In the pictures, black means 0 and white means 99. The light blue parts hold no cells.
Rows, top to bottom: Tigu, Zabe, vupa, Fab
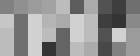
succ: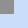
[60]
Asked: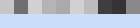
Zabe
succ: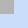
[66]
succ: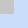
[43]
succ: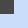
[50]

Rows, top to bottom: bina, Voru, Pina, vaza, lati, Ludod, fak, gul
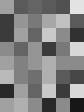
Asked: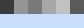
Voru
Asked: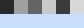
fak
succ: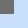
[68]
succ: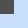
[88]
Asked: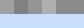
lati
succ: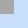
[75]

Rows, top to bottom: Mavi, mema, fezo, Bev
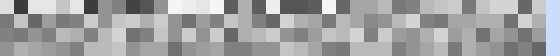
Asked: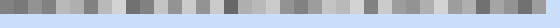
fezo
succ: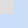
[23]
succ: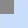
[57]

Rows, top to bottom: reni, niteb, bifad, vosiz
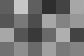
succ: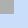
[26]
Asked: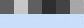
reni
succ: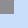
[41]
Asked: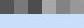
niteb

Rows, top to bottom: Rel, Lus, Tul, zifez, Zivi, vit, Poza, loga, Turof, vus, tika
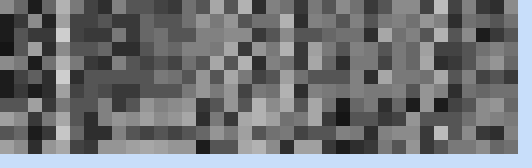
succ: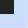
[62]
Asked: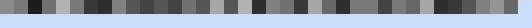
Zivi
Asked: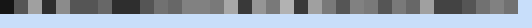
zifez
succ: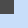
[22]
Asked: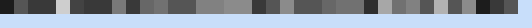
Tul
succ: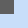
[18]

